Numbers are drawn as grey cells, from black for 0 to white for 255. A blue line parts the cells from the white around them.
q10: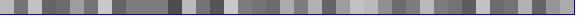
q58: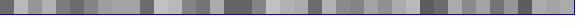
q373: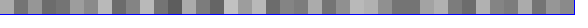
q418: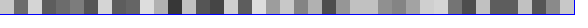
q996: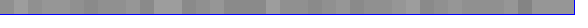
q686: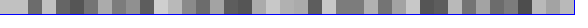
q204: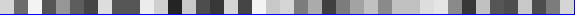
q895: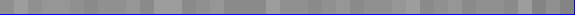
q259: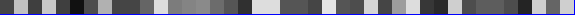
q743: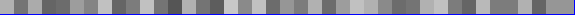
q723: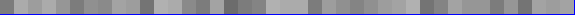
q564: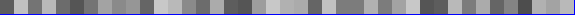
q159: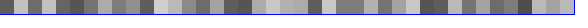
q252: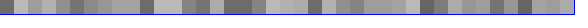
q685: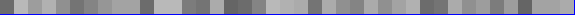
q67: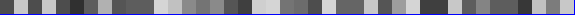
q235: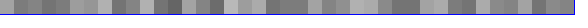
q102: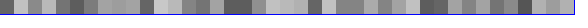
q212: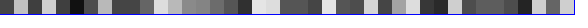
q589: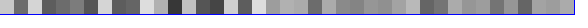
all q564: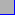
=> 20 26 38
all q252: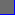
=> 0 10 16 17 22
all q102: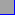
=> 7 9 15 28 32 34
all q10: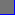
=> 1 6 14 18 32 36

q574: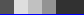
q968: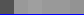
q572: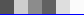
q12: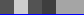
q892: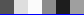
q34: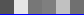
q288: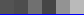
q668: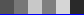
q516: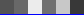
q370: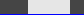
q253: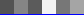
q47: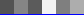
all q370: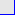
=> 2 3 4
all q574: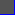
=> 0

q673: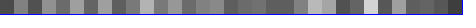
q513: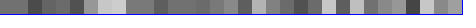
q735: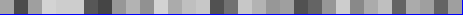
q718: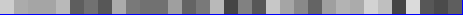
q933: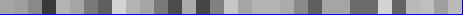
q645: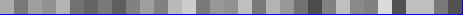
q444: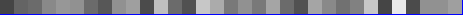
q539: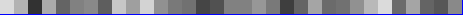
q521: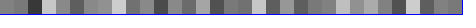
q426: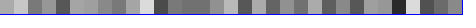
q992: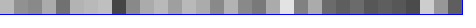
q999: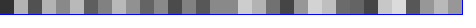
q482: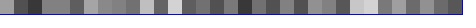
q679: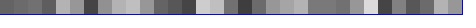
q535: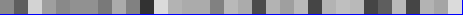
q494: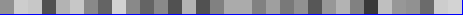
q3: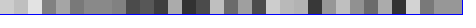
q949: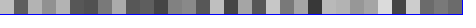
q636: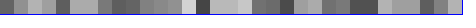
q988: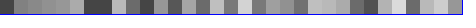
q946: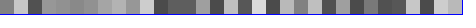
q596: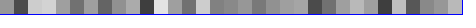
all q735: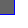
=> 22 28 31
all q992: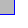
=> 0 6 11 13
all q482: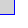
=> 12 26
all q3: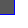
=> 10
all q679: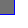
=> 2 16 24

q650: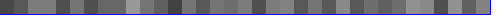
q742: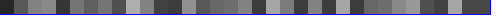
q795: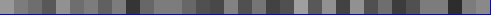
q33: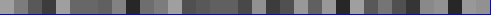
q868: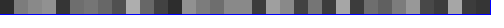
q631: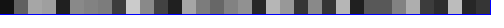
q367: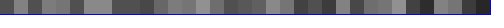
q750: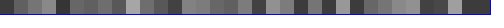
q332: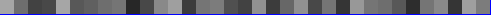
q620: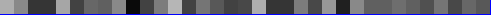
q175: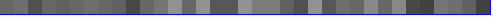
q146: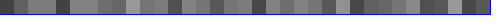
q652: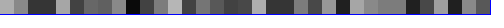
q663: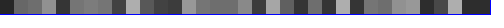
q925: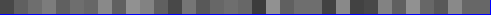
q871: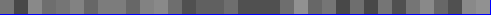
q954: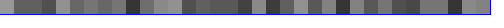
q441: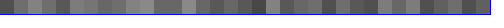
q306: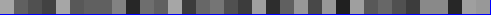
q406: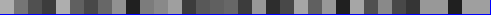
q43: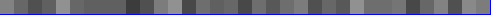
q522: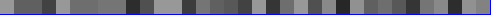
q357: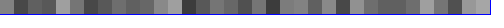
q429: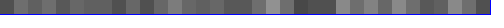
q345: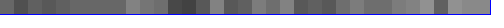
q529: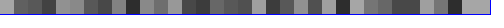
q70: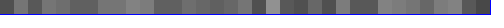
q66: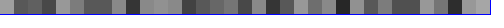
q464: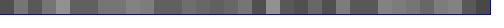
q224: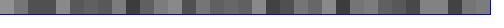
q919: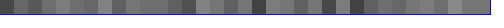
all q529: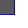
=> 2 6 16 20
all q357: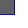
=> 2 9 22 27 28
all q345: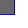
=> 0 5 6 7 8
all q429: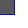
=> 4 16 17 30
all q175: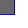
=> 0 3 5 7 10 13 25 27
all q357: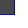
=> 1 6 24
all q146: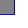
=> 5 6 13 19 21

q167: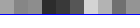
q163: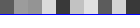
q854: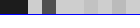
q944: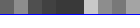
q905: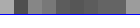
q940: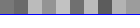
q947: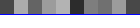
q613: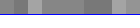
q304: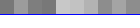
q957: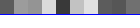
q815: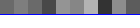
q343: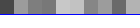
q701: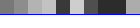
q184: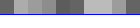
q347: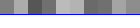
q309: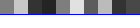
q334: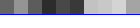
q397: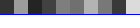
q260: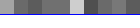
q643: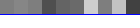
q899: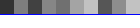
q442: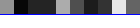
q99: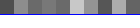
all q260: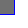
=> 3 4
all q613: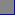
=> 0 3 4 5
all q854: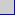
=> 2 4 5 7 9
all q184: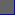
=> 0 5 9

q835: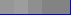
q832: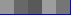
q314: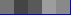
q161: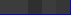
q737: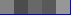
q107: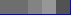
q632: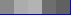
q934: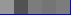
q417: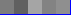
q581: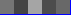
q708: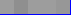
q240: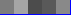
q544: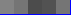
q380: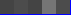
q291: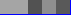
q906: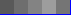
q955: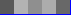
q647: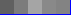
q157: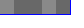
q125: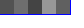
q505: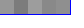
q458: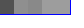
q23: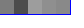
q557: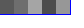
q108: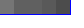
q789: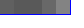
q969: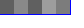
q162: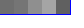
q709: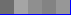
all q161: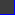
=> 0 1 3
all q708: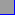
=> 0 2 3
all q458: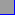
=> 3 4
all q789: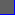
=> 0
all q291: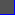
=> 2
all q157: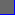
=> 1 2 4

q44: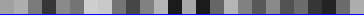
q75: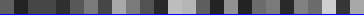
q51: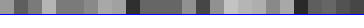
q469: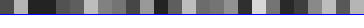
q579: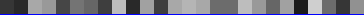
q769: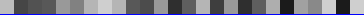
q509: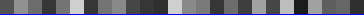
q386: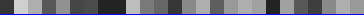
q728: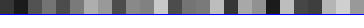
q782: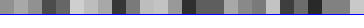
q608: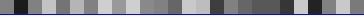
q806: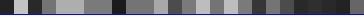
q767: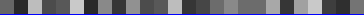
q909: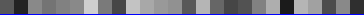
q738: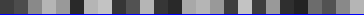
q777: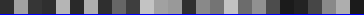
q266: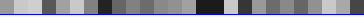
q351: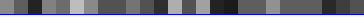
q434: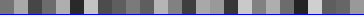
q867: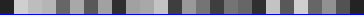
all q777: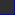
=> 0 3 7 13
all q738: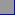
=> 4 15 19
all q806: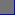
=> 3 9 10 15 19
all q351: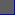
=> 1 17 18 20 21 22
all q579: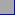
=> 2 12 14

